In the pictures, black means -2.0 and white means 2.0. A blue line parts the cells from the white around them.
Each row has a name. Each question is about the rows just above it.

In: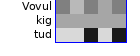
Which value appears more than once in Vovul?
[0.0]
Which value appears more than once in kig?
[0.6]
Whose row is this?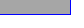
kig
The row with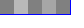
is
Vovul
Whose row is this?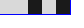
tud

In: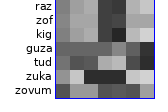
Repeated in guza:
[-0.4]
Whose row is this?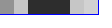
zuka
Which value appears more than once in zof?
[0.6]

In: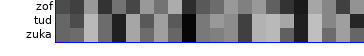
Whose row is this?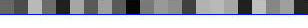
tud
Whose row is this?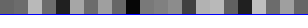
zuka
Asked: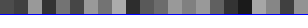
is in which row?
zof

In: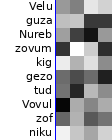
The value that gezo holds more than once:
[-0.3]
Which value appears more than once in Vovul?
[0.7]
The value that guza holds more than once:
[-1.1]

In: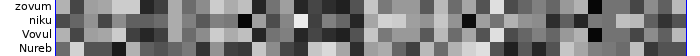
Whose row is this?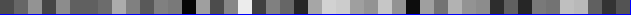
niku
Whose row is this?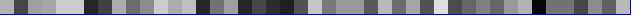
zovum

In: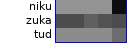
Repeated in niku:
[0.3]
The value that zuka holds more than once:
[-0.8]
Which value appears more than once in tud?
[0.2]
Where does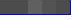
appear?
zuka
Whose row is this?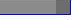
tud

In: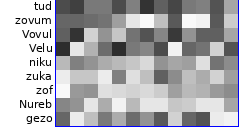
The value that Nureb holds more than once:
[1.6]
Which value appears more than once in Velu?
[-1.3]
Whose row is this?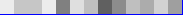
zuka

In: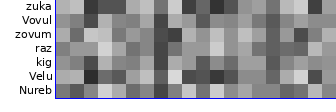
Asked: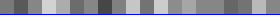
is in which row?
Nureb
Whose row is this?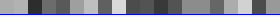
Velu
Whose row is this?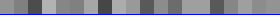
kig

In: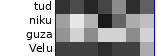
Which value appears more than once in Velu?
[-1.0]
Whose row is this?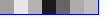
niku
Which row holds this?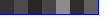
tud

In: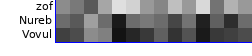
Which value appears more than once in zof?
[0.4]
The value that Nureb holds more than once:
[-0.3]
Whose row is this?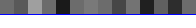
Nureb

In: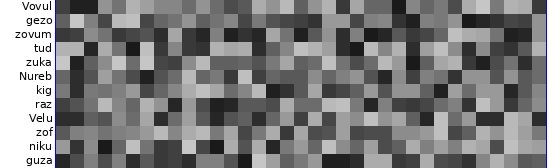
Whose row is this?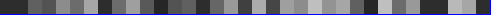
Velu
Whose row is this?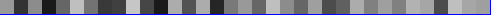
niku
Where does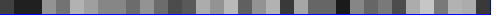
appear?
Vovul
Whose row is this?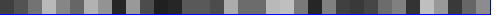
raz

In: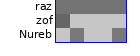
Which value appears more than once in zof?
[1.1]
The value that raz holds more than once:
[-0.2]
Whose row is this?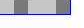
Nureb
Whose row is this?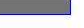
raz

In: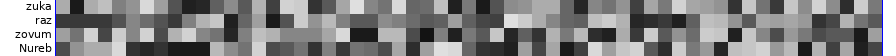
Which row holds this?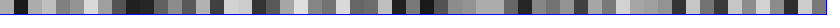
zuka
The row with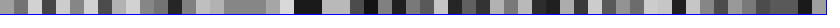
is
zovum

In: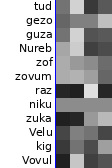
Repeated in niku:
[0.2]
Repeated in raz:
[-1.4]
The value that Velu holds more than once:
[-0.9]
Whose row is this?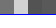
guza
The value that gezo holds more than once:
[0.0]

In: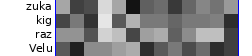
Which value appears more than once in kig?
[-0.1]
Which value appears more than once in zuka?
[0.6]
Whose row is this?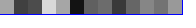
zuka

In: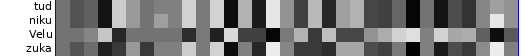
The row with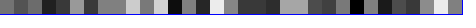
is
zuka
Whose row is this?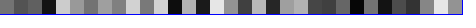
niku
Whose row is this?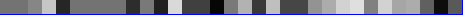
Velu
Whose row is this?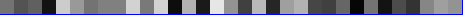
tud

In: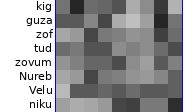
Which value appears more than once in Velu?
[-0.6]
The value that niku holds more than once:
[-0.1]
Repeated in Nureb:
[0.4]

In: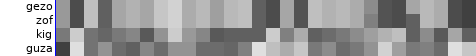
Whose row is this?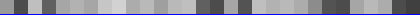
gezo
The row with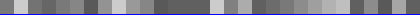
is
kig
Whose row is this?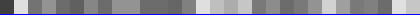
guza

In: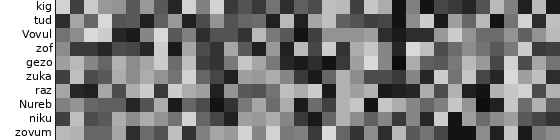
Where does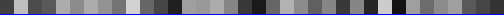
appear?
niku
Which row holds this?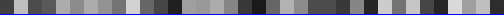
zuka
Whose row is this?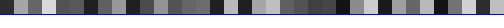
tud

